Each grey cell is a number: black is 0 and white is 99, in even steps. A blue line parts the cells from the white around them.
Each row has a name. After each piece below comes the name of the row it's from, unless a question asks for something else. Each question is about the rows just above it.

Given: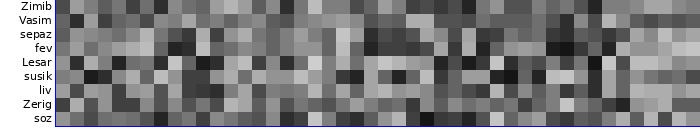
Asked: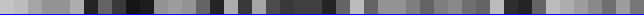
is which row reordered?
fev
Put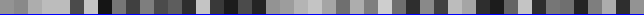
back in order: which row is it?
Lesar

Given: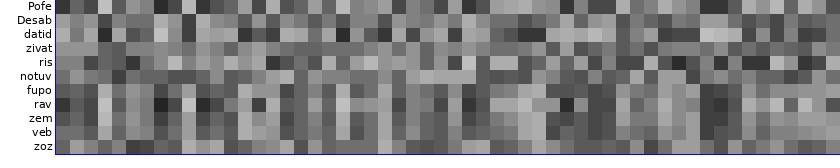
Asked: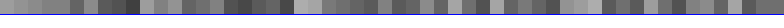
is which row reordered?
veb
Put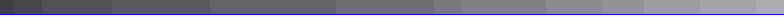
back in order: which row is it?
veb
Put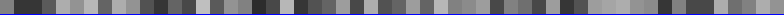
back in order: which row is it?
Pofe
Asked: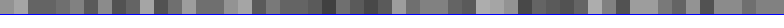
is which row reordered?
notuv
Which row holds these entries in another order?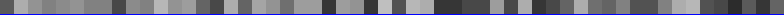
Pofe

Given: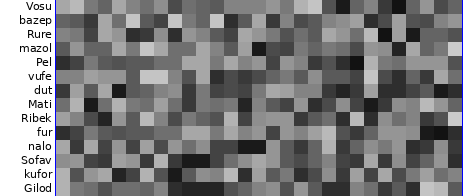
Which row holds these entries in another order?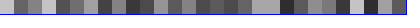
bazep
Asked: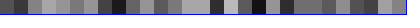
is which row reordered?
fur
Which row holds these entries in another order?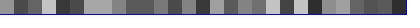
bazep
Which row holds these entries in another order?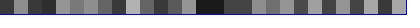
nalo
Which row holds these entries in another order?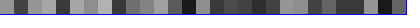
Sofav
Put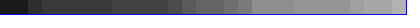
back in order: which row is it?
nalo

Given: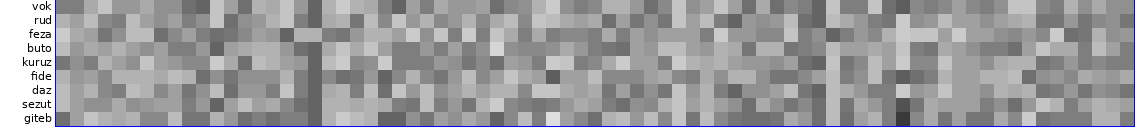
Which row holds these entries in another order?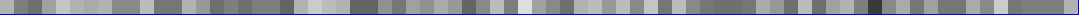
giteb
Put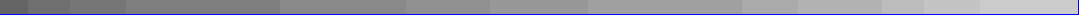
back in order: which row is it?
kuruz
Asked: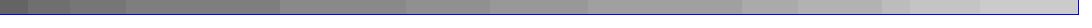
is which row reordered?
feza

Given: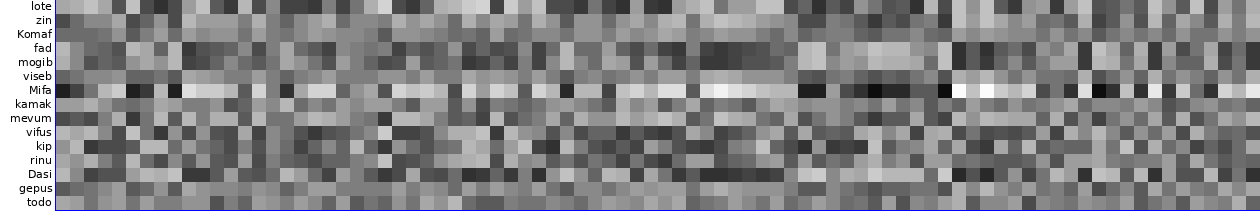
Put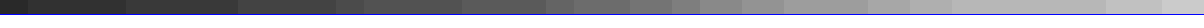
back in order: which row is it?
Dasi
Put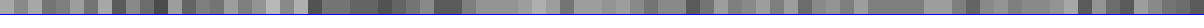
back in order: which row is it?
gepus
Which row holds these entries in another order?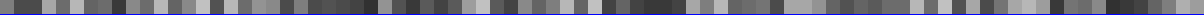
fad
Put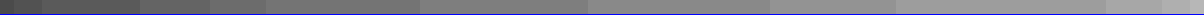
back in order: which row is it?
todo
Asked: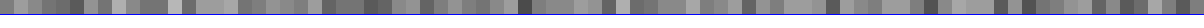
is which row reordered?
kamak

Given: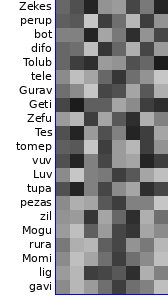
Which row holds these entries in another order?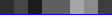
Geti
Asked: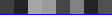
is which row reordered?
vuv

